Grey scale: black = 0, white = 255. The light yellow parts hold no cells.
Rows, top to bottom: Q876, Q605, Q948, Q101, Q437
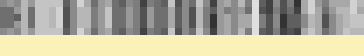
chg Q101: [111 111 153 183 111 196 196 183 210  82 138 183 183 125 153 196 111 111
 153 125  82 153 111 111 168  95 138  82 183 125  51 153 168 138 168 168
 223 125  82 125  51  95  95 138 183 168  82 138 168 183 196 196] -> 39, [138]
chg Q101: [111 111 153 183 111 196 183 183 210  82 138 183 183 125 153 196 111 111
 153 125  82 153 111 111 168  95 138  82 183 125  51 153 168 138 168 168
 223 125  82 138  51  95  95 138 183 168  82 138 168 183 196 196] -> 6, [196]

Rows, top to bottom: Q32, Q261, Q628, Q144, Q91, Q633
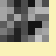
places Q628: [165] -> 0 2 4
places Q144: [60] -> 2
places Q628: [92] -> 1 3

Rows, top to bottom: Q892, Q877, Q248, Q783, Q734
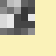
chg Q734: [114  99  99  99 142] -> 2, [83]
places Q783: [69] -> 2 3 4
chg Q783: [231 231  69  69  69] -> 0, [216]
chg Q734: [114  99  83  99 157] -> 4, [142]
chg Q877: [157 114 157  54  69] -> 0, [142]
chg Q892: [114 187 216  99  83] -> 2, [200]
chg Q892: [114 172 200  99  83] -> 1, [187]

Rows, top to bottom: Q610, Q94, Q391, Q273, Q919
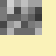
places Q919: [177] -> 1 5
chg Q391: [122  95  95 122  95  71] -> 5, [56]
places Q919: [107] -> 0 2 3 4

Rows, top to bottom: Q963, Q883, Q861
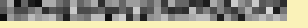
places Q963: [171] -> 1 6 7 10 13 24 30
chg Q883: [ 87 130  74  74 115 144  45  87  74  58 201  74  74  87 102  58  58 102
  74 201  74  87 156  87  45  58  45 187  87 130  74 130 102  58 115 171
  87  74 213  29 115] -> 32, [87]
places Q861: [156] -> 1 5 22 25 26 32 36 38 40

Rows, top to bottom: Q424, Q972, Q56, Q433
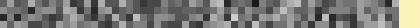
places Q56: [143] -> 4 11 22 23 28 31 38 44
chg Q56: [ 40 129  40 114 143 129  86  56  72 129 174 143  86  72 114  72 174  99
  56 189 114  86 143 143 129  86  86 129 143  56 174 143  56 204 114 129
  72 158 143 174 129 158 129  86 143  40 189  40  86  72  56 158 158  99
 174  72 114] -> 13, [56]
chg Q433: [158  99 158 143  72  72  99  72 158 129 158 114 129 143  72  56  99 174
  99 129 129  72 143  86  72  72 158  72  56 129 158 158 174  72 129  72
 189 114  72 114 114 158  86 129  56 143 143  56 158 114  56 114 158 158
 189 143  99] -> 30, [143]
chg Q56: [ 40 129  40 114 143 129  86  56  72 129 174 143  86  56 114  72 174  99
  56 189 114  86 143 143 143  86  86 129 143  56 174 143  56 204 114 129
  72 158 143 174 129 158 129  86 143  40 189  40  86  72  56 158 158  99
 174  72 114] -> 24, [129]
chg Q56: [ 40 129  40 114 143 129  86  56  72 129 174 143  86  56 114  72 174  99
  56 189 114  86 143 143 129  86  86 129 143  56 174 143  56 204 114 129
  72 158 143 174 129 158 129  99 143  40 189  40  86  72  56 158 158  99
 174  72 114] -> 43, [86]

